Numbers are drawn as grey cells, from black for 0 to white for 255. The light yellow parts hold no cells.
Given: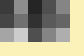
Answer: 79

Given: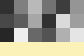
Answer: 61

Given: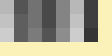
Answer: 184

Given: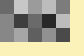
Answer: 188

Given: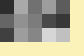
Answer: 157

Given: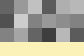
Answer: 175

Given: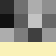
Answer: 173
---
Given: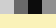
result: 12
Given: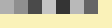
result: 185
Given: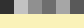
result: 166
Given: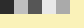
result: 232
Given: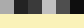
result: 78
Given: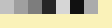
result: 17
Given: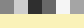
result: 245
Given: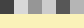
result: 87
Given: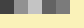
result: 99
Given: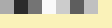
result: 94
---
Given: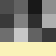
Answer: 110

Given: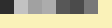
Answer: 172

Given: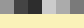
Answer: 45

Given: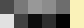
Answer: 65

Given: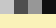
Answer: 199

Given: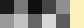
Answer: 194

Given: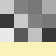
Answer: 233

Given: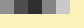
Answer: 78
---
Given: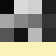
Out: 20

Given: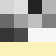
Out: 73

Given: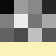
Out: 76

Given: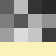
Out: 219

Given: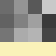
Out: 171

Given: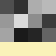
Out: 26

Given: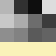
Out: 130
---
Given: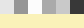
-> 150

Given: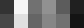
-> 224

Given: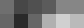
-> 42

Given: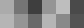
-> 149

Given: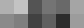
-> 127

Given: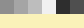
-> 165

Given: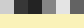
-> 55

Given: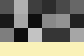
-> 14

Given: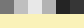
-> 191
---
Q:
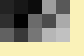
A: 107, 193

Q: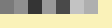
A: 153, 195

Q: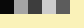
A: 61, 204

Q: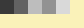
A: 189, 217

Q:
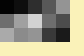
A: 210, 210

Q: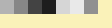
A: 29, 233

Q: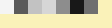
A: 214, 244
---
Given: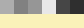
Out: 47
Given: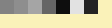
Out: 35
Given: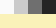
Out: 36
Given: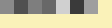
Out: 158
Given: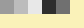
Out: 112
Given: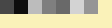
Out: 149
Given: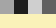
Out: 97
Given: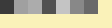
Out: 105
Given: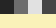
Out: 69
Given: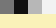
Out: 242
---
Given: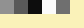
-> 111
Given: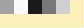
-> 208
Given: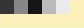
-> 235
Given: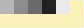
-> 234
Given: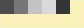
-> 53
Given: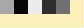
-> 112
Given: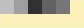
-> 119
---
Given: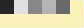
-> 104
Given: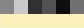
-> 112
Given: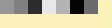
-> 107
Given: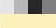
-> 125
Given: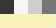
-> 118
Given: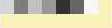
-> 247
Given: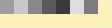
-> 124
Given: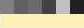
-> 33
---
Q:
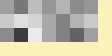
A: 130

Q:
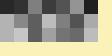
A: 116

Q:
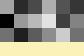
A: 141

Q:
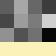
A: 82

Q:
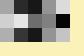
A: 23

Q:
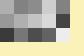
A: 77

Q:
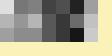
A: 56

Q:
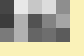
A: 101
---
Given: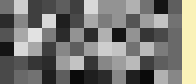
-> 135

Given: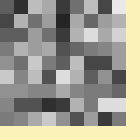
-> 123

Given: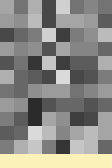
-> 103

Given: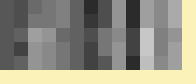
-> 159

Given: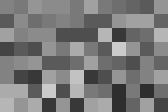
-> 68
